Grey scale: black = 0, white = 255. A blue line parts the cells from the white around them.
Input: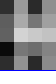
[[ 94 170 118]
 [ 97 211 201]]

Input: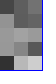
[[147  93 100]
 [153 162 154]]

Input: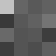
[[ 57  88  97]
 [105  84  87]]

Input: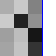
[[203  33 145]
 [159 189  22]]

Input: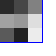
[[162 152 222]
 [ 90  33 236]]

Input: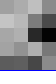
[[196 184 124]
 [167 176  40]]
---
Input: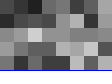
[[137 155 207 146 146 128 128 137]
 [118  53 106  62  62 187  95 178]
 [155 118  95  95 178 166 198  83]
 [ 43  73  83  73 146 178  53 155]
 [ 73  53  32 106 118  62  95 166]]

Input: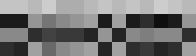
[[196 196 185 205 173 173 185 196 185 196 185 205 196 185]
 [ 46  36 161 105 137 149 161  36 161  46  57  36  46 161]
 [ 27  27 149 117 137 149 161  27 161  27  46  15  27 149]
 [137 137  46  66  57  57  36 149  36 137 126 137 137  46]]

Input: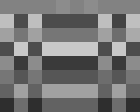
[[191  76 191  76  76  76  76 191  67 191]
 [161 118 161 118 118 118 118 161 109 170]
 [140  58 140  58  58  58  58 140  58 140]
 [130 130 130 130 140 130 140 130 130 130]
 [118  86 118  86  86  86  86 109  86 118]
 [ 98 161  98 161 161 161 161  98 161  98]
 [ 76 200  76 200 200 200 200  76 200  76]
 [ 46 109  46  98  98  98  98  46 109  46]]

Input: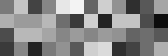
[[ 76 184 184 165 134 155 134 155 146 100 110  88]
 [175 155 155 184 110  58 207  35 196 196  76  13]
 [122 196  67 134 231 243 100 207 146  47  88 165]
 [ 58 134  35 122 146  88 207 219  47  67 110 175]]

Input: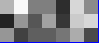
[[181 249 127 127  45 215 139]
 [150  65  95  95 118 172  74]
 [ 35 150  86 162  55 203 215]]

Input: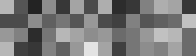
[[ 75  75 141  96 118  85 152  75  64 129  85  96 107 193]
 [183  64  55 129  96 152 227 164  64 118 141 129 164 107]
 [152 129  44 118 183 164 141 152 107 118 152 193 183 107]
 [183  85  35 141  55 164  75 174  44  55 129 174 164  55]]

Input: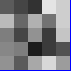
[[186 103 177 115 206]
 [146  91 168 216 156]
 [126  69 146  59 197]
 [ 91  69  50 228 206]
 [135 126  28  59  81]]

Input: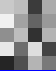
[[231 109 222  68]
 [ 37  79 180 121]
 [241 162 100 153]
 [201 189  59 171]
 [143 189  49 180]]
